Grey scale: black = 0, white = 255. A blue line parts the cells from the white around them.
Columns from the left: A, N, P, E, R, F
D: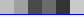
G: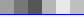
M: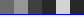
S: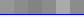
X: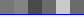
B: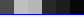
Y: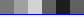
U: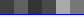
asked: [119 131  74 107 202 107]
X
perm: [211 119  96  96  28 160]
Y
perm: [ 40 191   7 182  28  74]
B
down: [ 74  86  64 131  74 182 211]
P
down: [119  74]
A

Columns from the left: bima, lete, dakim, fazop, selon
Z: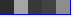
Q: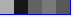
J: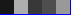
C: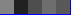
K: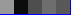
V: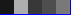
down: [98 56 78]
dakim
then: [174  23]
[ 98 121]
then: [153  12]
[ 78 110]
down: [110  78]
fazop

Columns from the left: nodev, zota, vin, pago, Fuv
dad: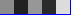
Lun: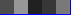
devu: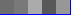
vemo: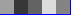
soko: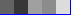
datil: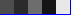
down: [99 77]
nodev
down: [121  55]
zota
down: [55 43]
zota
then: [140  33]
[151  43]
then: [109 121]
[171  88]
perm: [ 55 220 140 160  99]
soko
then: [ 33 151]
[ 43 220]

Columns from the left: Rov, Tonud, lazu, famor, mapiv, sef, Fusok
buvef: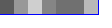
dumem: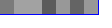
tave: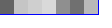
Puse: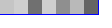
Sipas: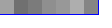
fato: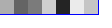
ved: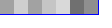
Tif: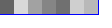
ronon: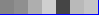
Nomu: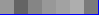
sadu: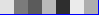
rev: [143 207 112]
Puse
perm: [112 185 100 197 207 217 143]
tave
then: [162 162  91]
[152 100]

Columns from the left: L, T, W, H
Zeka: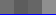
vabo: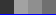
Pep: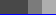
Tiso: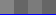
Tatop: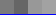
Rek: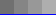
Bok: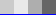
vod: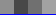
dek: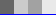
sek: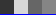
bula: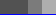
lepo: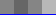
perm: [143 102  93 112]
Zeka
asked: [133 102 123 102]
Tiso
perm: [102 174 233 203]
Bok

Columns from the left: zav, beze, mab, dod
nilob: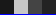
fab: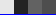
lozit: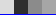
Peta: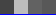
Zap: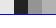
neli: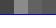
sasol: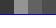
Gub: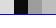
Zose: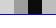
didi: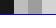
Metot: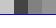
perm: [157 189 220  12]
Gub
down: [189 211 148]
dod
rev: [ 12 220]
Gub
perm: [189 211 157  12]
Zose
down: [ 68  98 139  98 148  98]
mab
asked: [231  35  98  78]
fab

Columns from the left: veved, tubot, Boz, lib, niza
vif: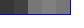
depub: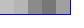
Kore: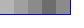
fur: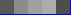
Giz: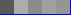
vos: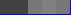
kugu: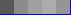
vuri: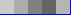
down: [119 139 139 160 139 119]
Boz
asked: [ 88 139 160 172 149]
kugu
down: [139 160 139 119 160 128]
Boz
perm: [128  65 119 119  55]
vif
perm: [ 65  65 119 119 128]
vos
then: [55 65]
[119 128]
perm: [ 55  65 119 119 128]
vif

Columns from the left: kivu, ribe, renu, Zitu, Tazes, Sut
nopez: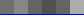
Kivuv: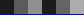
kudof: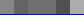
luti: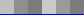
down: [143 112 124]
renu
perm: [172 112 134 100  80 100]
nopez
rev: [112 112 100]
kudof
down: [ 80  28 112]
Zitu

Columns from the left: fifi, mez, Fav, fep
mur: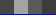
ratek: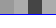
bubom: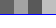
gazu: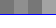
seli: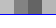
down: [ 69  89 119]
Fav
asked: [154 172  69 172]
ratek

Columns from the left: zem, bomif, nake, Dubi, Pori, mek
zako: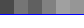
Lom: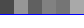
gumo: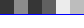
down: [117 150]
bomif
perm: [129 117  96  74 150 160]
zako
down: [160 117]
Pori

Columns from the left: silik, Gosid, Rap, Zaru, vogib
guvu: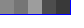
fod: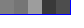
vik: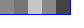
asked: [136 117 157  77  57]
guvu
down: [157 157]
Rap
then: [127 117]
[157  57]
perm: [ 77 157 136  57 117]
guvu
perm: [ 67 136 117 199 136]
vik
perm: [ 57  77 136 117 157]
guvu
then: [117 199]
[136  67]

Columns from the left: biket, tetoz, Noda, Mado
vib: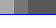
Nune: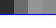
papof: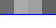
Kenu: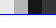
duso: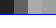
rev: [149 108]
Nune
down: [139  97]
Mado
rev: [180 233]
Kenu
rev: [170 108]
papof
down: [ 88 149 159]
Noda
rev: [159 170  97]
duso
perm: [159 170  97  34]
duso

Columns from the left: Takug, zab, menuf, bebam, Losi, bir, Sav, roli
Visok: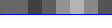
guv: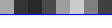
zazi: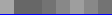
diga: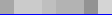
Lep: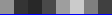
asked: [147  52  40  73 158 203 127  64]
Lep
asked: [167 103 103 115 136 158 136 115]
zazi

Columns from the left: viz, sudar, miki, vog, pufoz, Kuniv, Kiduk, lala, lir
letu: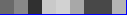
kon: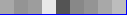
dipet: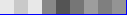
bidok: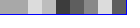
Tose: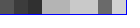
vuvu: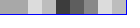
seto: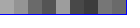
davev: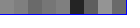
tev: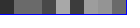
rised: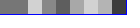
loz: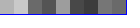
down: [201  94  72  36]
Kuniv
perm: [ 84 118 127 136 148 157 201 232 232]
dipet
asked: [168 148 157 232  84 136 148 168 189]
kon
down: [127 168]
pufoz
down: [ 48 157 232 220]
miki

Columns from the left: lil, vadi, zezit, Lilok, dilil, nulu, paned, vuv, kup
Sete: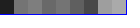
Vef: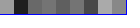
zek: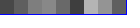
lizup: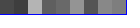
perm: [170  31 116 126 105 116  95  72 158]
Sete
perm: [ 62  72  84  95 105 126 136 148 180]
lizup
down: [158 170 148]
vuv
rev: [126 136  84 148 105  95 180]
lizup
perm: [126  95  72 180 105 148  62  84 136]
lizup
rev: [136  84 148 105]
lizup
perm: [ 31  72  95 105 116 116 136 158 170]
Vef

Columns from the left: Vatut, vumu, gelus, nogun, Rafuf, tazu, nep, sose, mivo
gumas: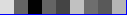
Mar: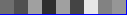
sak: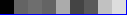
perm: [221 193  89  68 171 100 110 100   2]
sak
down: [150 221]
mivo
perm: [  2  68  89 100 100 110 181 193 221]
gumas
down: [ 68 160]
Rafuf
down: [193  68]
tazu
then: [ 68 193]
[110  89]

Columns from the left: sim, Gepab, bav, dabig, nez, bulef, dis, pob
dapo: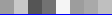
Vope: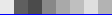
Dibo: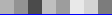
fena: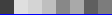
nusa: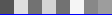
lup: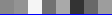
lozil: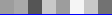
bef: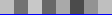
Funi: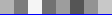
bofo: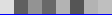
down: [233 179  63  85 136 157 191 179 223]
sim
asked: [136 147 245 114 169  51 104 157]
lup
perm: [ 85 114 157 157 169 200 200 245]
lozil
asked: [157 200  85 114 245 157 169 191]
dapo
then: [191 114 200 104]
[169  75]
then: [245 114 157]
[ 85 147]

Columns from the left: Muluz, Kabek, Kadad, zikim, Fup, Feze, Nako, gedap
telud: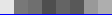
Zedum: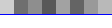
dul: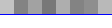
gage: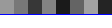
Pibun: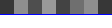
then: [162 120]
[174 131]
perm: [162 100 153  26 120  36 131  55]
gage

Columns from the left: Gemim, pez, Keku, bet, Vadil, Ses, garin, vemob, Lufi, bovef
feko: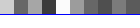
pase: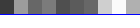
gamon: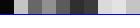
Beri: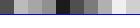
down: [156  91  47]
Ses
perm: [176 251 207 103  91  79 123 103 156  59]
pase

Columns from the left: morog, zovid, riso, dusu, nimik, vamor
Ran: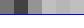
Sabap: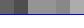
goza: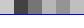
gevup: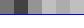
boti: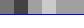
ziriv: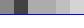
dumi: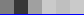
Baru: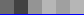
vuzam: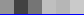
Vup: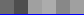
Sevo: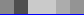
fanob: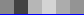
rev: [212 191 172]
ziriv
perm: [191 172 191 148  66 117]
gevup
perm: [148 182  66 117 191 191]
Ran
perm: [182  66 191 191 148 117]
Ran
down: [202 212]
dusu
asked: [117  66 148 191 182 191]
Ran
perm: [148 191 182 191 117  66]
Ran

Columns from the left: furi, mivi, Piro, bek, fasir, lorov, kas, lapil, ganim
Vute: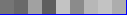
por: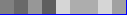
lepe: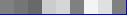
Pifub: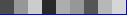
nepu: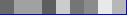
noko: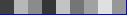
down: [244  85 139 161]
kas
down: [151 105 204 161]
Piro
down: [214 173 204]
fasir
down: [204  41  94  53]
bek
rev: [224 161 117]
noko

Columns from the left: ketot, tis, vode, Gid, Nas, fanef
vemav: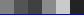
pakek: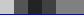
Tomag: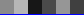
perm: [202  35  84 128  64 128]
pakek
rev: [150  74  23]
Tomag
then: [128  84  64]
[138 202]

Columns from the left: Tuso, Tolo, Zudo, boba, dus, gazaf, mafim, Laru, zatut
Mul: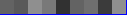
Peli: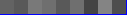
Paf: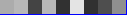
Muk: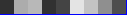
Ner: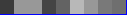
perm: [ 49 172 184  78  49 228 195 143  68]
Muk
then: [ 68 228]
[195 143]

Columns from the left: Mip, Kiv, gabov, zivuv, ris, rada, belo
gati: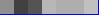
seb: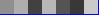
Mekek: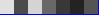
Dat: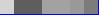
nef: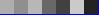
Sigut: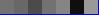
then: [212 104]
[56 35]
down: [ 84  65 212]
gabov
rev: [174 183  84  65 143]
gati

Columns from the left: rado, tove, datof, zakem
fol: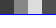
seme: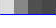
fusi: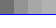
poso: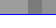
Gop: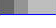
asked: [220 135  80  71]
seme
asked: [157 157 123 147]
poso
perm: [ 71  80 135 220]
seme

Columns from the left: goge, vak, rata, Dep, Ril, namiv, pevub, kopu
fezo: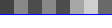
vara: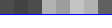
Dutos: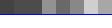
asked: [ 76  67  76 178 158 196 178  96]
vara
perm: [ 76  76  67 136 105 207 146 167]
Dutos
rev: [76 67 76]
vara
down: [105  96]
kopu
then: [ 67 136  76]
[136  76]
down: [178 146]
Dep
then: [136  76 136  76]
[167 207]

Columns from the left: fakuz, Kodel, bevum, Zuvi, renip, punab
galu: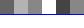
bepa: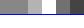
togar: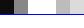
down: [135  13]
fakuz
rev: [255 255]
togar
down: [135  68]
punab
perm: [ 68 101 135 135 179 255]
galu
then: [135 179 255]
[113  68]

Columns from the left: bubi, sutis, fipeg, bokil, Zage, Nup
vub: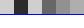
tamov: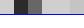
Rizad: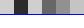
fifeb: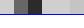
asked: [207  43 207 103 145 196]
Rizad
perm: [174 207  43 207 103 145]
vub
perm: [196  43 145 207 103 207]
Rizad
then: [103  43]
[207 207]
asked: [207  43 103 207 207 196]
tamov
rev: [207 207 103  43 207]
tamov

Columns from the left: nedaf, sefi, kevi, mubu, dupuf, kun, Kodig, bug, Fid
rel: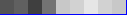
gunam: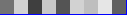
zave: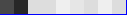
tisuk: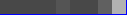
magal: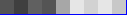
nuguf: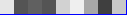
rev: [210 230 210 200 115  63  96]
rel
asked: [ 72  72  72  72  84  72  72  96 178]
tisuk
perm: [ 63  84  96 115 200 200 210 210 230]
rel
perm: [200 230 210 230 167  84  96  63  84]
magal
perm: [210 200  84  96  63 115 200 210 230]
rel
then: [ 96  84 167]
[230 210]
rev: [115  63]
rel

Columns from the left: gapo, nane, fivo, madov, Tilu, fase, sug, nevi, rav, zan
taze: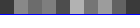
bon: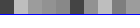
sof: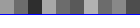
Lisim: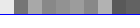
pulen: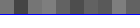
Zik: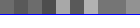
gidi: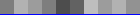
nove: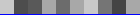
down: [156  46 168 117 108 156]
fivo
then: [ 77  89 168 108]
[168 201]
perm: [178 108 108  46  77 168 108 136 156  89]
sof
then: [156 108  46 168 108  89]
[178 108]
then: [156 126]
[77 98]

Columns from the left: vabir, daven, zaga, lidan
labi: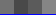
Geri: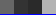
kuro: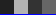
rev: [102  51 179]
kuro
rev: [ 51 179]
kuro
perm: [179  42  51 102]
Geri
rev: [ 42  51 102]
Geri
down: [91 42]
zaga
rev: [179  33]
kuro

